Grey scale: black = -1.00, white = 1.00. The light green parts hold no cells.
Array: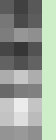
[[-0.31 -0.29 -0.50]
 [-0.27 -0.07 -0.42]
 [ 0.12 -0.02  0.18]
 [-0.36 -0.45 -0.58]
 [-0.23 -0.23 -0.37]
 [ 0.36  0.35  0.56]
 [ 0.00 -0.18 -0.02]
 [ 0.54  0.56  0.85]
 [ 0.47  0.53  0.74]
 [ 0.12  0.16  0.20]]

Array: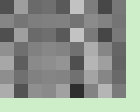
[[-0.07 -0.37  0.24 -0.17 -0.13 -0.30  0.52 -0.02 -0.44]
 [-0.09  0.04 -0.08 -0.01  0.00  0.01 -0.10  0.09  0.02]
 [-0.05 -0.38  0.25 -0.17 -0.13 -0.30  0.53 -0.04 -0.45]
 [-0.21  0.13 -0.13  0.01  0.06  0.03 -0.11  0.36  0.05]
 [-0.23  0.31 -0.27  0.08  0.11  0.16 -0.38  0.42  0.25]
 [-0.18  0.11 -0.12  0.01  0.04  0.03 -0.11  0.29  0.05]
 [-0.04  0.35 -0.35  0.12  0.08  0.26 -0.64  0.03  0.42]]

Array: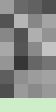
[[-0.38  0.23 -0.18 -0.24]
 [ 0.29 -0.35  0.43  0.06]
 [ 0.15  0.06 -0.36  0.37]
 [ 0.54  0.32 -0.33  0.08]
 [-0.08  0.17 -0.58 -0.20]
 [ 0.27 -0.26  0.12  0.22]
 [ 0.19 -0.39  0.21  0.08]]

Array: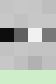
[[ 0.49  0.54  0.56  0.55]
 [ 0.56  0.56  0.51  0.56]
 [-0.06 -0.90 -0.25  0.89]
 [ 0.53  0.52  0.55  0.53]
 [ 0.50  0.56  0.50  0.39]]

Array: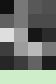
[[-0.37 -0.87 -0.06 -0.31]
 [-0.41 -0.25 -0.06 -0.41]
 [-0.66  0.74  0.28 -0.83]
 [-0.05 -0.51  0.22  0.46]
 [-0.78 -0.70 -0.53 -0.22]]

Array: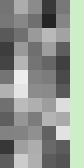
[[-0.06 -0.09  0.35  0.09 -0.55]
 [ 0.04 -0.07  0.06 -0.13 -0.72]
 [ 0.27 -0.30 -0.12  0.21  0.45]
 [-0.26 -0.52  0.20 -0.13  0.24]
 [-0.50 -0.47  0.42 -0.09 -0.20]
 [-0.42 -0.09  0.86  0.02 -0.03]
 [-0.30  0.39  0.79  0.10  0.08]
 [ 0.73 -0.12  0.47  0.37  0.23]
 [ 0.33 -0.26  0.18 -0.03  0.41]
 [ 0.77  0.02  0.03  0.13 -0.24]
 [-0.28 -0.57  0.25  0.36 -0.18]
 [-0.35 -0.27  0.60  0.38 -0.28]]

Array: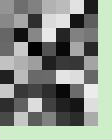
[[-0.79  0.16 -0.14  0.01  0.40  0.47  0.77]
 [-0.26  0.07  0.32 -0.64  0.71  0.78 -0.85]
 [-0.07 -0.20 -0.88  0.06  0.82 -0.72  0.01]
 [-0.69 -0.18  0.58 -0.99 -0.35 -0.94  0.32]
 [ 0.29  0.52  0.38  0.24 -0.76 -0.55 -0.58]
 [-0.20 -0.75  0.47 -0.18 -0.17  0.79  0.73]
 [ 0.85  0.57 -0.56 -0.47 -0.65 -0.94 -0.16]
 [ 0.74 -0.65 -0.24  0.73 -0.49 -0.75 -0.84]
 [ 0.34 -0.43  0.56 -0.28  0.01 -0.54 -0.66]]

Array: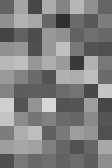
[[-0.21 -0.22  0.29 -0.44  0.35  0.03  0.43  0.13]
 [-0.02  0.13  0.40  0.31 -0.19 -0.62 -0.16 -0.30]
 [-0.18 -0.46 -0.23 -0.40  0.19  0.13 -0.23 -0.12]
 [-0.37  0.13  0.17 -0.38  0.19  0.50 -0.06 -0.35]
 [-0.06  0.44  0.49  0.18  0.36  0.21 -0.55  0.39]
 [-0.16  0.20  0.03 -0.16 -0.35  0.38  0.36  0.48]
 [ 0.54  0.03 -0.27 -0.26 -0.27 -0.15 -0.09 -0.43]
 [-0.44  0.62 -0.34  0.15  0.69 -0.35 -0.34  0.24]
 [-0.33  0.53  0.09 -0.08  0.02 -0.17 -0.19  0.08]
 [-0.37 -0.02  0.36  0.48 -0.25 -0.05  0.23  0.16]
 [ 0.32  0.24  0.30  0.26  0.00 -0.20 -0.36 -0.19]
 [ 0.11 -0.38 -0.05 -0.18 -0.12 -0.23 -0.15 -0.27]]

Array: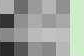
[[ 0.12  0.37 -0.15  0.21  0.41]
 [ 0.31 -0.60  0.13  0.34  0.20]
 [ 0.49  0.07  0.24  0.46  0.51]
 [ 0.43 -0.68 -0.32  0.15  0.07]]
